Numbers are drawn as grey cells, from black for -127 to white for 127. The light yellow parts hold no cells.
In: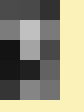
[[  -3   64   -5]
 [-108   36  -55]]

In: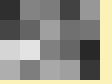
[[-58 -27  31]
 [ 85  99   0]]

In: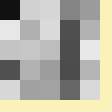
[[103  48  90]
 [ 68  71  61]]

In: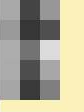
[[ 26 -73 -48]
 [ 45 -12  91]]

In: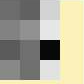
[[   1   16  102]
 [ -37  -16 -119]]

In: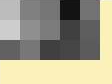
[[ 77  15  -4]
 [-30  -8 -63]]

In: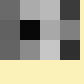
[[ -30 -119   40]
 [ -27   11   70]]
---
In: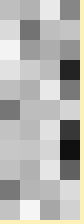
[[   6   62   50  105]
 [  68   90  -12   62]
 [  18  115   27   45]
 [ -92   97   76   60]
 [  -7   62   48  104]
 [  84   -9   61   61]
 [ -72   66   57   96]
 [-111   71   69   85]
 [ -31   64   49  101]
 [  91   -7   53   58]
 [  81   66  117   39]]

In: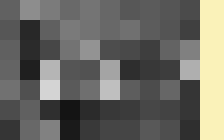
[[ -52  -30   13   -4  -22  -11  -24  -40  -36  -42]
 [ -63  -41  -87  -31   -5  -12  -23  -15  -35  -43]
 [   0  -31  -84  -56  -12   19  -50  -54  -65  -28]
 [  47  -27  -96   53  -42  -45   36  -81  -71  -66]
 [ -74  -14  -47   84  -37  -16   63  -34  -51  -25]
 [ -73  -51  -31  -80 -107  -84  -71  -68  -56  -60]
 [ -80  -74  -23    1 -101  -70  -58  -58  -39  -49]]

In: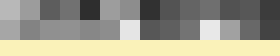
[[-67  56  28 -34 -14 -81  29  13 -78 -44 -27 -16 -45 -40]
 [-60  38   3  16  17   7  13 101 -40 -32 -12 104  33 -23]]

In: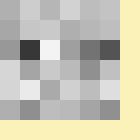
[[ 67  48  77  54  82  61]
 [ 62  39  70  73  47  55]
 [-43  24 -72 115  31 -12]
 [ 64  86  37  73  58  16]
 [ 94  85 106  42  80  61]
 [ 16  47  15  61  57  37]]

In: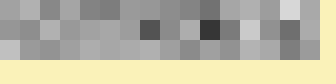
[[ 41  34  49   8  37   3  -2  26  23  13   4 -13  38  48  29  87]
 [ 43  22  14  49  25  34  39  29 -44  11  45 -73  -4  74  17 -16]
 [ 27  64  26  19  32  45  39  43  48  31  11  32  18  51  41  -1]]

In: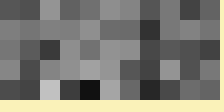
[[ -28  -41  -47   20  -30  -15   14    4  -42   -7  -60]
 [ -11   -1  -10    0   -1   15  -19  -20  -77   -7    2]
 [ -61   -9  -36  -69   14  -13   18   14  -55  -39  -47]
 [  -7    6  -52    4   16   33   21  -41  -60   20  -46]
 [ -27  -51  -59   65  -66 -110   37  -23  -88  -54  -19]]

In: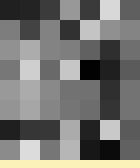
[[ -32  -95  -92  -68   24  -69   88]
 [   4   -2  -60    2  -78   68   16]
 [ -16   17   44    3   -1  -30  -80]
 [ -36   -8   79  -22   70 -125  -96]
 [ -12   25   43    9  -13  -14  -80]
 [ -12   20   38    5  -10  -18  -75]
 [ -37  -96  -73  -72   43  -94   73]
 [ -30   11   92   -9   54 -104 -116]]

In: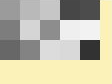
[[-51  27  57  70 -56]
 [114  -2  85  13 111]
 [-77 -24   3  92  89]]
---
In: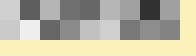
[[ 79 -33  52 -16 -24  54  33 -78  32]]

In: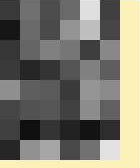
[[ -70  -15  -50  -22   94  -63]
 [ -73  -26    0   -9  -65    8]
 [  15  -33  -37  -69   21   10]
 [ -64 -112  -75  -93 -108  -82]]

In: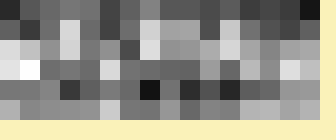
[[ -86  -40  -23   -9  -14  -59  -31    2  -40  -40  -52  -36  -66  -57
   -67 -106]
 [  91   65   17   83   -8   16  -52   93   18   22   44   86   37    5
    34   40]
 [  -8   -7    4  -70  -32   -5  -22 -109  -13  -82  -45  -88  -34  -24
    22   25]]

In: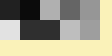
[[ -94 -116   48  -26   22]]

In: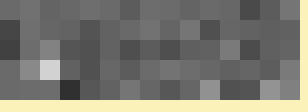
[[-21 -14 -27 -23 -17 -21 -35 -18 -20 -27 -21 -24 -53 -35 -10]
 [-62 -18   2 -42 -46 -29 -48 -35 -48 -32 -30  -5 -51 -31 -27]
 [-21 -19 -18 -79 -40 -29 -10 -25 -40 -25  17 -46 -43  19   0]]

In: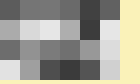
[[-35 -10  -9 -21 -62 -30]
 [-18  18  -4 -15  24  92]]

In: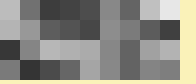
[[ 60 -14 -66 -60 -50   8 -27  64 103]
 [-72   5  55  48  43   7 -28  33  51]]

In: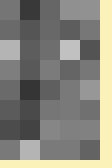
[[-10 -70 -25  16  17]
 [ 52 -34 -17  65 -44]
 [-21 -74 -32  -6  23]
 [-51 -60   6   0   1]]
